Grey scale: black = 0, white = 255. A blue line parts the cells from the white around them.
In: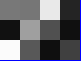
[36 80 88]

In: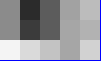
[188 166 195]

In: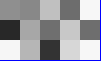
[247 200  51]

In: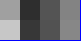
[131  82]

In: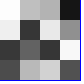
[ 21 233  98  76]

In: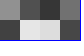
[113 221]
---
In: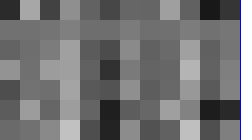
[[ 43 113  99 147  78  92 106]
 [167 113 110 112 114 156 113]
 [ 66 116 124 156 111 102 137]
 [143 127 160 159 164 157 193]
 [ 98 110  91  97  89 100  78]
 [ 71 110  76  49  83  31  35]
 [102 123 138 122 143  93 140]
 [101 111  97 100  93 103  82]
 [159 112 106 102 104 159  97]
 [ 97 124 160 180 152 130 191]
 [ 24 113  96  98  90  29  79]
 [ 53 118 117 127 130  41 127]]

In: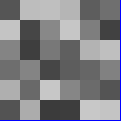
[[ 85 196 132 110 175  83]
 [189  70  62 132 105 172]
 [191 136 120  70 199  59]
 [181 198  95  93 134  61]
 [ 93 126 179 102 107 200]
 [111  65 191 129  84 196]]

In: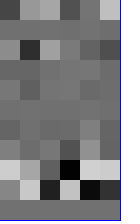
[[ 70 112 140 103 119 112 101 127 205 134 113]
 [152 112  46 102  96 113 112 109 166 200 113]
 [166 113 160 113 116 112 106 119  96  32 113]
 [ 81 111 122 117 118 112 107  82   2 194 113]
 [116 114  99 118 106 114 127 145 208  11 113]
 [191 110  79 108 109 111 101 100 204  50 113]]

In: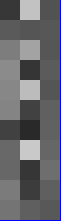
[[ 55  90 125 139 135 132  65 104 103 123 116]
 [194  85 163  53 188  65  41 201  54  60  95]
 [ 82  87  86  91  85  96  97 102 110  95  88]]

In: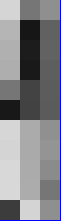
[[213 181 176 174 118  24 214 212 216 216  60]
 [118  22  28  25  67  66 171 170 171 172 212]
 [143  97  98  94  92  91 144 148 139 118 143]]

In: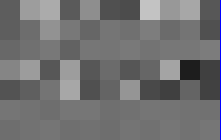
[[ 93  94 104 133  83 117 110]
 [157 109 112 156  95 114 114]
 [171 146 120  87 116 110 117]
 [ 90 120  98 157 167 118 111]
 [142 102 118  87  80 118 113]
 [ 80 117 117 107 100 111 110]
 [ 76 112 121  86 149 113 116]
 [195 125 115 102  73 117 113]
 [152 107 119 164  64 116 118]
 [167 116 119  29 100 114 114]
 [ 87  80 124  64  65 113 118]]

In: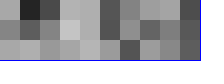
[[168 133 168]
 [ 36  93 175]
 [ 74 132 153]
 [179 196 166]
 [175 175 181]
 [ 85  83 155]
 [131 143  84]
 [158 100 156]
 [164 126 136]
 [ 77  88  93]]

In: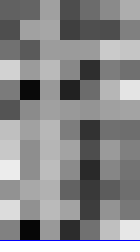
[[ 97  78 113 210 123  84 191 200 236 146 220 129]
 [100 161  90 155   9 139 161 142 142 168 145   6]
 [160 166 156 186 153 160 183 181 188 177 186 153]
 [ 77  63 155 136  33 153 125 163 139  98 163  44]
 [108  79 155  46 108 148  50  77  41  57  61 113]
 [138  77 202 125 182 160 112 154 134  92 147 191]
 [173 128 197 112 228 163 110 128 115 110 120 231]]
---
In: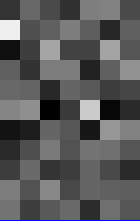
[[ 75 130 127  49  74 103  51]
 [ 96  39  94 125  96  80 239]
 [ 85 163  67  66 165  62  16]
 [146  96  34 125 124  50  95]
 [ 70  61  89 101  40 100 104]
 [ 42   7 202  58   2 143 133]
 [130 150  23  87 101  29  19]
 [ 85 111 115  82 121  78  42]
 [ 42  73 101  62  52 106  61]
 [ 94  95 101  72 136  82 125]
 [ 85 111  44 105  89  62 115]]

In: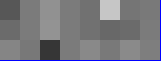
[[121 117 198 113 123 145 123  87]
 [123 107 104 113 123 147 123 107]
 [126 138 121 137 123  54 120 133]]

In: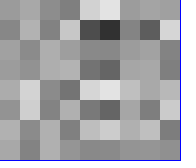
[[160 164 156 227 210 127 141 168 155]
 [214  93 132  49  77 199 130 178 135]
 [131 162 156 136 137 158 174 139 161]
 [127 168 166 101 115 179 174 146 156]
 [184 169 191 227 214 116 139 211 172]
 [203 126 166 101 121 176 131 207 147]
 [125 191 176 204 190 128 176 139 177]
 [144 149 148 138 137 149 176 131 168]]

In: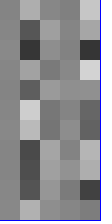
[[198 128 135 174 132]
 [166 133 159  86 134]
 [ 53 130 142  54 137]
 [211 136 122 162 134]
 [144 143 154  94 132]
 [102 132 119 206 134]
 [ 98 141 117 186 136]
 [181 131 165  74 133]
 [174 146 160  78 133]
 [ 65 123 150  84 135]
 [125 134 142 177 136]]

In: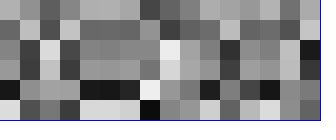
[[171 113 179 152 163 173 127  99  70 167 176 175 134  94 145 177]
 [197  82 108 100 188 108  97  64 147 102 105 104 195  79 190 103]
 [ 26 191 127 141  49 126 163 236 135 135 128 131  72 218  64 132]
 [ 55 188 148 158  63 148 167 214 116 155 150 152  60 194  61 153]
 [122 138  22  69 126  30 120 151 238  37  23  25 160 162 143  23]
 [ 99 141 219 185  98 207 150 133  12 208 216 216  60 119  80 220]]

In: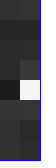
[[ 51  49]
 [ 38  38]
 [ 44  43]
 [ 57  42]
 [245  29]
 [ 53  52]
 [ 42  49]
 [ 44  49]]

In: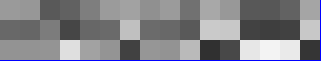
[[165  98  87  88 152 168 113 155 144 162 155 126  97  89 151 154]
 [200  65  62  66 200 202  89 104 107 192 106 103  70 124 102 104]
 [ 53 234 243 231  72  48 186 147 150  65 148 162 223 148 147 147]]

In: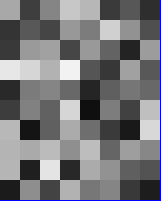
[[ 46  87  58 183 199 133  62 168]
 [ 79 146 208 124 152  69  88  52]
 [156  35  99 153  70 161 154  57]
 [ 88 161  55  85 242 178 214 231]
 [104 118  95  37 104 133 123  41]
 [191  65 125  15 214  97 129  61]
 [216  25  58 110 171  96  20 184]
 [135 158 101 189 143 187 170 180]
 [ 83  95 146 171  40 228  31 181]
 [ 29  57 133 119 178  67 142  27]]

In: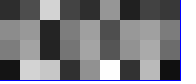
[[ 56  66  32 150  46  67 211  77  45]
 [124 160 152  78 159 125  36 152 140]
 [108 170 146  85 164 117  35 163 125]
 [ 16 186  50 254 145  48 199 211  20]]
